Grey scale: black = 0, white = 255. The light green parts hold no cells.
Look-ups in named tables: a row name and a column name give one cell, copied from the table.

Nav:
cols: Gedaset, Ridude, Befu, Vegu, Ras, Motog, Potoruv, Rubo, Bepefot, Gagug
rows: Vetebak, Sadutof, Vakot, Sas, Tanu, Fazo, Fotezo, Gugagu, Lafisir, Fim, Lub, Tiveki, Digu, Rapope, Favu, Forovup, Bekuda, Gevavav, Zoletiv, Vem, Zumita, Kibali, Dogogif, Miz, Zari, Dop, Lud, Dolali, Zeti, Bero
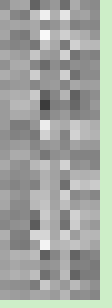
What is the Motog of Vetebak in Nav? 152
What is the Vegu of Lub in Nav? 171
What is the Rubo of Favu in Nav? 163
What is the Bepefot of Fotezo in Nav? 139
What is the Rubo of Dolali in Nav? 100
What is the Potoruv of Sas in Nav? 207
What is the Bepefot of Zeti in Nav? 159
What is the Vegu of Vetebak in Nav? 99
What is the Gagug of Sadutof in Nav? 143
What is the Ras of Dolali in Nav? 112
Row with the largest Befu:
Lub

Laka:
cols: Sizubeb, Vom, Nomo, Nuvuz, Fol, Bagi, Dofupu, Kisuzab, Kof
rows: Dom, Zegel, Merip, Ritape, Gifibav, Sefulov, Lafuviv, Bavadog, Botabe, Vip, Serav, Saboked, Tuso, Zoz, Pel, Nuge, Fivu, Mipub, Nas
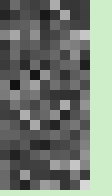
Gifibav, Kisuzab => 126
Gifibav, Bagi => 89
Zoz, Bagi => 108
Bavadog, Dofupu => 46
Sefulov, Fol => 85
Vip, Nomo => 108
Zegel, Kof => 62
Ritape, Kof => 198
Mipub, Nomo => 158
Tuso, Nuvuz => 169
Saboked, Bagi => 142
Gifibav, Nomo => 87
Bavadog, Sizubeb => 82
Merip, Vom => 91
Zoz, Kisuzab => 64

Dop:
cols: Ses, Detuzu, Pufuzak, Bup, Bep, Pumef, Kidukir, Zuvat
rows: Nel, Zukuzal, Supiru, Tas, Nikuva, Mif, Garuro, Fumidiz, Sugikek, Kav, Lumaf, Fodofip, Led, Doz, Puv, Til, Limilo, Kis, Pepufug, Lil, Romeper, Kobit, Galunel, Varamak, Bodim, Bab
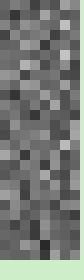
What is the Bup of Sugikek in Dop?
148
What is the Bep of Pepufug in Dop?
96
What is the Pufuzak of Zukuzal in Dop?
98
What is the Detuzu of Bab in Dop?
98
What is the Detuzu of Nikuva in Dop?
101
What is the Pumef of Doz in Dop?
81
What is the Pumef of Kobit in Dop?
94
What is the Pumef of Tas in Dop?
65
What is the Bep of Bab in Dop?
57
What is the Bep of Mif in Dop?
107
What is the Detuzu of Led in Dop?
144
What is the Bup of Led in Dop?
107
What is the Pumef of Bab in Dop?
158
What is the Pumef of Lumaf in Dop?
164
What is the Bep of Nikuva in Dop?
58
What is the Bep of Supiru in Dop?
109

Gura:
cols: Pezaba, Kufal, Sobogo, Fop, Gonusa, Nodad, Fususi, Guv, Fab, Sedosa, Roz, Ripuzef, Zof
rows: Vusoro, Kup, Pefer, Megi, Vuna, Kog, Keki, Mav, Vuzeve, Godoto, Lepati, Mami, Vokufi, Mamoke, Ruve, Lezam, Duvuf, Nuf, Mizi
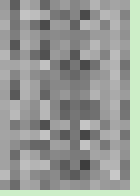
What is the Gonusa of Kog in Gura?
81
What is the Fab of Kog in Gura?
177
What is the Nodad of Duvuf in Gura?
119
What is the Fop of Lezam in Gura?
161
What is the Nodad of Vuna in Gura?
143
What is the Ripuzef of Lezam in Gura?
177
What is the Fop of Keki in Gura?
162
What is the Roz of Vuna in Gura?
155

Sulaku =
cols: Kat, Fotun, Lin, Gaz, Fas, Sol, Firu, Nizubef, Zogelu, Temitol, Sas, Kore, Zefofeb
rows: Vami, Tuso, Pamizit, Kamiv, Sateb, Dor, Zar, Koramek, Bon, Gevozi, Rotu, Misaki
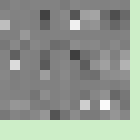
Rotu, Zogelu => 206
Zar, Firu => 134
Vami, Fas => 130
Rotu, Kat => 135
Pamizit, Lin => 131
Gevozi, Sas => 145
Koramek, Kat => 135
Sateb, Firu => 113
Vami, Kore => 131
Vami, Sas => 129
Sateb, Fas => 130
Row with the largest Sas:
Rotu

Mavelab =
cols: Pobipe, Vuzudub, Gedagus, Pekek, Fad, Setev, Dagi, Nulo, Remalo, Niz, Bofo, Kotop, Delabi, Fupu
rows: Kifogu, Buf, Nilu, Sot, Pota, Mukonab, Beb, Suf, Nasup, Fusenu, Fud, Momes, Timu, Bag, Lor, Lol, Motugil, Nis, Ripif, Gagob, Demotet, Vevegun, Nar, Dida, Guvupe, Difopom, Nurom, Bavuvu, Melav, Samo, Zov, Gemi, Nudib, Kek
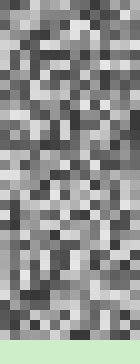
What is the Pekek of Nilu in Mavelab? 178
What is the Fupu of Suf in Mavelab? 84
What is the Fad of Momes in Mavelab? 78
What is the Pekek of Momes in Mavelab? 102
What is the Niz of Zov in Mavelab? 107
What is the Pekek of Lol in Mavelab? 97
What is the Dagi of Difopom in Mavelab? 77
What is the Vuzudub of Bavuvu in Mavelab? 89
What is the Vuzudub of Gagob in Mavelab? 133
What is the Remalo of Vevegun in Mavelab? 60
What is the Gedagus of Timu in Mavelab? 163
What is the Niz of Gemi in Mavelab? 99
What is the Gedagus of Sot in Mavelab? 134
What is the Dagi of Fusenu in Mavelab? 196
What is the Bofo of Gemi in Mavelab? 219
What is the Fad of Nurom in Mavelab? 225
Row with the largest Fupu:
Pota

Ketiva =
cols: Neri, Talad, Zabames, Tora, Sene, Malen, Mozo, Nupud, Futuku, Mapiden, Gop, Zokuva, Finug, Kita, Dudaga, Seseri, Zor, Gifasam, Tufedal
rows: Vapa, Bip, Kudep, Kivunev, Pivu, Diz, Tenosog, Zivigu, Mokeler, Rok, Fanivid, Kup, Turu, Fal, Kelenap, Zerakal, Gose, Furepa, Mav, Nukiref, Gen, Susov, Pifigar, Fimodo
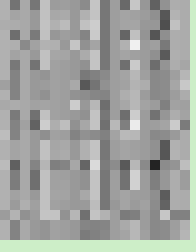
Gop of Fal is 129
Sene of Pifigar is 148
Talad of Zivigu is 131
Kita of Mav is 209
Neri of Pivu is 177
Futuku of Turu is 167
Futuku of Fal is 145
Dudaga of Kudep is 152
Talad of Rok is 131
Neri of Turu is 177
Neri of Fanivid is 169
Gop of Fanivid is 110
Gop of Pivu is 119
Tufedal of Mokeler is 200
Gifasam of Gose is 148

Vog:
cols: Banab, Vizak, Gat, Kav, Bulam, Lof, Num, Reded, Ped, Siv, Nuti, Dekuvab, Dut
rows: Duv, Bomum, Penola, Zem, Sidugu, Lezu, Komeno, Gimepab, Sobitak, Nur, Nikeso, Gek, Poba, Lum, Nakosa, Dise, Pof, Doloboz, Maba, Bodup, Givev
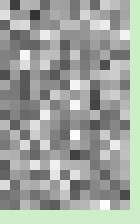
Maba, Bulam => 197
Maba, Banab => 219
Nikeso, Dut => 182
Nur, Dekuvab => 205
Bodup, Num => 195
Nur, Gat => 86
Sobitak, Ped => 204
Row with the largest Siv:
Penola

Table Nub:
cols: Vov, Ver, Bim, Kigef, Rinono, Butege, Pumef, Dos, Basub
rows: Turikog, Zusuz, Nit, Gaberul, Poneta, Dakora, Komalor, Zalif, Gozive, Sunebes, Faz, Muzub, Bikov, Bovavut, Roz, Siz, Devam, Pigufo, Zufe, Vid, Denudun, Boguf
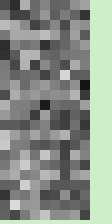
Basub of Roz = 123
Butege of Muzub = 89
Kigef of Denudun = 152
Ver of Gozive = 159
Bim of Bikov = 80
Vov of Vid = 53
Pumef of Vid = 142
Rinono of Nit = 96
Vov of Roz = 201
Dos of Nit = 152
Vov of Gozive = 130
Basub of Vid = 104
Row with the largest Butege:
Pigufo

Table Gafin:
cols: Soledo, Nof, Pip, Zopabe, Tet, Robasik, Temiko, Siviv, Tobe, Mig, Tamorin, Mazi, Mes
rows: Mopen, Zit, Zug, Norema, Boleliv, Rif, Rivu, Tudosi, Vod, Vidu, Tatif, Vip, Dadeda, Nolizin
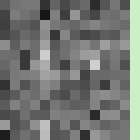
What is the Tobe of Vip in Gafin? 116
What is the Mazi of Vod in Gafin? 126
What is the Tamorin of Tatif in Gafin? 88
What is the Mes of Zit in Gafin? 124
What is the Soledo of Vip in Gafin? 74
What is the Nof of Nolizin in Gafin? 91
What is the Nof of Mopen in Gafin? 115
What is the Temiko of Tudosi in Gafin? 114
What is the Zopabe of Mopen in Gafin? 120
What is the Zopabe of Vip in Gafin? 92
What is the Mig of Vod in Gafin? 101
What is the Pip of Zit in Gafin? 114
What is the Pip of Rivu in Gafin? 57
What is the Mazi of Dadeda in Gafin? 107
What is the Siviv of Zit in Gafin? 149
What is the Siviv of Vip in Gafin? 125
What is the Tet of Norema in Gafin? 140
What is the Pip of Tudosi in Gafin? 125
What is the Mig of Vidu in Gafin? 132
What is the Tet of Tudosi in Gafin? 162
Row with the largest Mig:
Rivu

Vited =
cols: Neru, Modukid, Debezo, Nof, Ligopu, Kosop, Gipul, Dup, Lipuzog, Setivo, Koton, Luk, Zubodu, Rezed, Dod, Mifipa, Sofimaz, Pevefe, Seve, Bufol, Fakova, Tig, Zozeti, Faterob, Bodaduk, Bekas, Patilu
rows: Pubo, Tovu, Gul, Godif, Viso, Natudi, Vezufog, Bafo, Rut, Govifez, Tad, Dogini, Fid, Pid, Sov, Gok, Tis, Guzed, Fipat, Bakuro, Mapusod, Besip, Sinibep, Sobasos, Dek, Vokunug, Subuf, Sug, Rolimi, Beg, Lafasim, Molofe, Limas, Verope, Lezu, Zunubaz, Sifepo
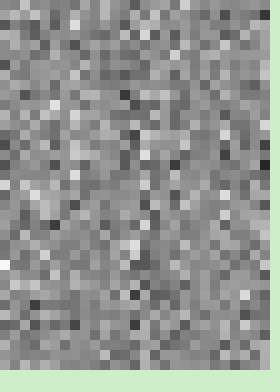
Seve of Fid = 126
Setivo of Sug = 133
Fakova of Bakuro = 141
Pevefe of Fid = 105
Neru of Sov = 77
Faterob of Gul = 146
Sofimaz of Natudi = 121
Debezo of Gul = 110
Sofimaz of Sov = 144

